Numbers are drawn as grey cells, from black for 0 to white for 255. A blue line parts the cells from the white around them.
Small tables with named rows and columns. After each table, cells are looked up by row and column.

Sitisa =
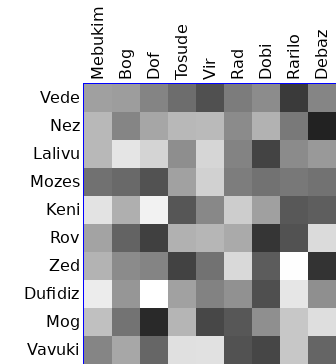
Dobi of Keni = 160
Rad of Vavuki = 82
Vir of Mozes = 209
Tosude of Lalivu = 142
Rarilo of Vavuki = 199
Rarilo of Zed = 254
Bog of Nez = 133
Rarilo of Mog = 199
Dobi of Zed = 92
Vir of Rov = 182
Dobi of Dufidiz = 79
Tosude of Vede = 109
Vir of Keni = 136
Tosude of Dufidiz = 161
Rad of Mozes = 125
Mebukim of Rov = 163

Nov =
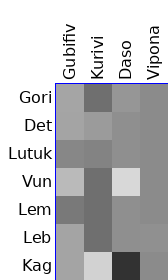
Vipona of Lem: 139
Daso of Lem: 143
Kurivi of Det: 155
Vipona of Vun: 139
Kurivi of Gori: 111
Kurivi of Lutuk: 131
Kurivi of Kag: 210
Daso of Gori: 150
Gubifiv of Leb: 164
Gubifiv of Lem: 121
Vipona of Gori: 139
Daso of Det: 143

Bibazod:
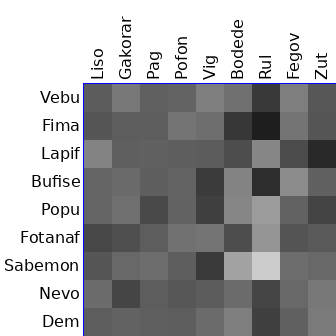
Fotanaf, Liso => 71
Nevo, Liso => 108
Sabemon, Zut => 104
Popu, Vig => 64
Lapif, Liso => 131
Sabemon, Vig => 58
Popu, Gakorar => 111
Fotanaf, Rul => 148
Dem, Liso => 93
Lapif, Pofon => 94
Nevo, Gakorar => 69
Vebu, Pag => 96
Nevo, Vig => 92
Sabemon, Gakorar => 104
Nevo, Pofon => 87
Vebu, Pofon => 99
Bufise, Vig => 59
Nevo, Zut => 120
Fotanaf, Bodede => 77
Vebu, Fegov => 126

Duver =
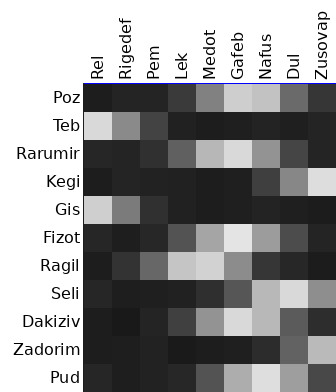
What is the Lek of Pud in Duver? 39
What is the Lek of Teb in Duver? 33
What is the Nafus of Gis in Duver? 35
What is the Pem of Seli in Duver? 31
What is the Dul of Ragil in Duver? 39
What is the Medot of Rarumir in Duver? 183
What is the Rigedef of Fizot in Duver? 30
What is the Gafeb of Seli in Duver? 86
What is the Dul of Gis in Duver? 31
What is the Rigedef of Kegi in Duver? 36

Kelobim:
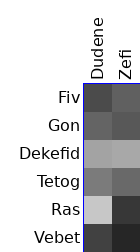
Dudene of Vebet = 65
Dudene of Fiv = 75
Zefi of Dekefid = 168
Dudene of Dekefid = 163
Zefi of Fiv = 96
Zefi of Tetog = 105
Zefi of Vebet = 38
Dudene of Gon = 100
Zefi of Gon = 88
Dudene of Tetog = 123
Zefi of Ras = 55
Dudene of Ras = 199

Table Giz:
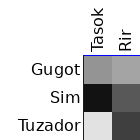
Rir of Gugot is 164
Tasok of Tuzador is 226
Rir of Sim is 88
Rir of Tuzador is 63
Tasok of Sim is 18
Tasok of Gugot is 148

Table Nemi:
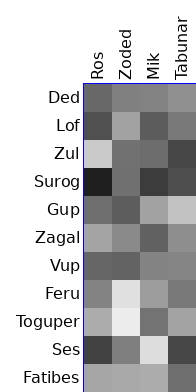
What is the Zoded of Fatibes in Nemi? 169
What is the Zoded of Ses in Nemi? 127
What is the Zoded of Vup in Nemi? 99
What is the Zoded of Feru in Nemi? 224
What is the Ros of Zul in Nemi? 202
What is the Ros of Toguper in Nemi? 172
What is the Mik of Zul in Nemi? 109
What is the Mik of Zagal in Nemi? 97
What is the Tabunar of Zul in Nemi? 71
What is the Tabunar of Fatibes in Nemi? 110
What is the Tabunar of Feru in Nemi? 121
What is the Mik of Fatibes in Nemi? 172
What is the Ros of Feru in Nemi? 131
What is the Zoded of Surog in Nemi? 112
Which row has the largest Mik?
Ses

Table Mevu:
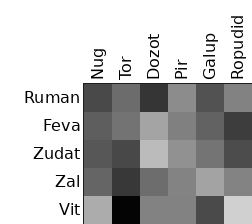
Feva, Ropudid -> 61
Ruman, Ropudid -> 130
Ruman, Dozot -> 53
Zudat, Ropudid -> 76
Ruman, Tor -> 108
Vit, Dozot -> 130
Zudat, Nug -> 87
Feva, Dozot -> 164
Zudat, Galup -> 116
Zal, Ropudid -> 131
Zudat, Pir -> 145
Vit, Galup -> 74
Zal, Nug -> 101

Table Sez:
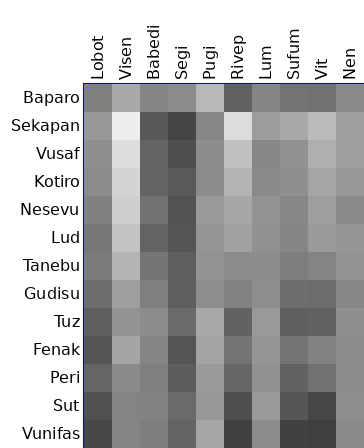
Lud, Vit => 154
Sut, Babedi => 131
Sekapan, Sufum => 168
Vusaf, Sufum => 145
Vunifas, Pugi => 165
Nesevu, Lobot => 129
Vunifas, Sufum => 65
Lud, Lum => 145

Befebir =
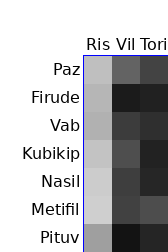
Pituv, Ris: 159
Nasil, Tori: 38
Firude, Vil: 27
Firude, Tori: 33
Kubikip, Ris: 195
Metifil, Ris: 207
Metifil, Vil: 65
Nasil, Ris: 204
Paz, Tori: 67
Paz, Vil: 99
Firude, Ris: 182
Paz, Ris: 191
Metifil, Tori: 77
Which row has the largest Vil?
Paz

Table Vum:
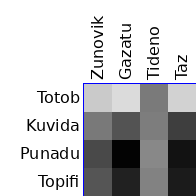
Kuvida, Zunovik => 121
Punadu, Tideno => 136
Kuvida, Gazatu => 83
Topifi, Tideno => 130
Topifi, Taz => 27
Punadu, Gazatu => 3
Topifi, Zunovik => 85
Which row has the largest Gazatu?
Totob

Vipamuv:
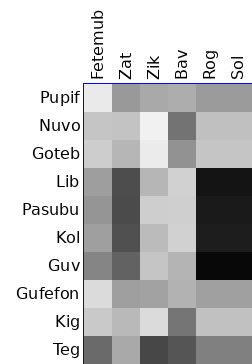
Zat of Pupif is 153
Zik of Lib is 182
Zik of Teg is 71
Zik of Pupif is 169
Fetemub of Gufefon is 219
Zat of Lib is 77
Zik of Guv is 197
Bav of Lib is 209
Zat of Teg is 169
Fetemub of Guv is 133
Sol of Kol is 29
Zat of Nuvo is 195

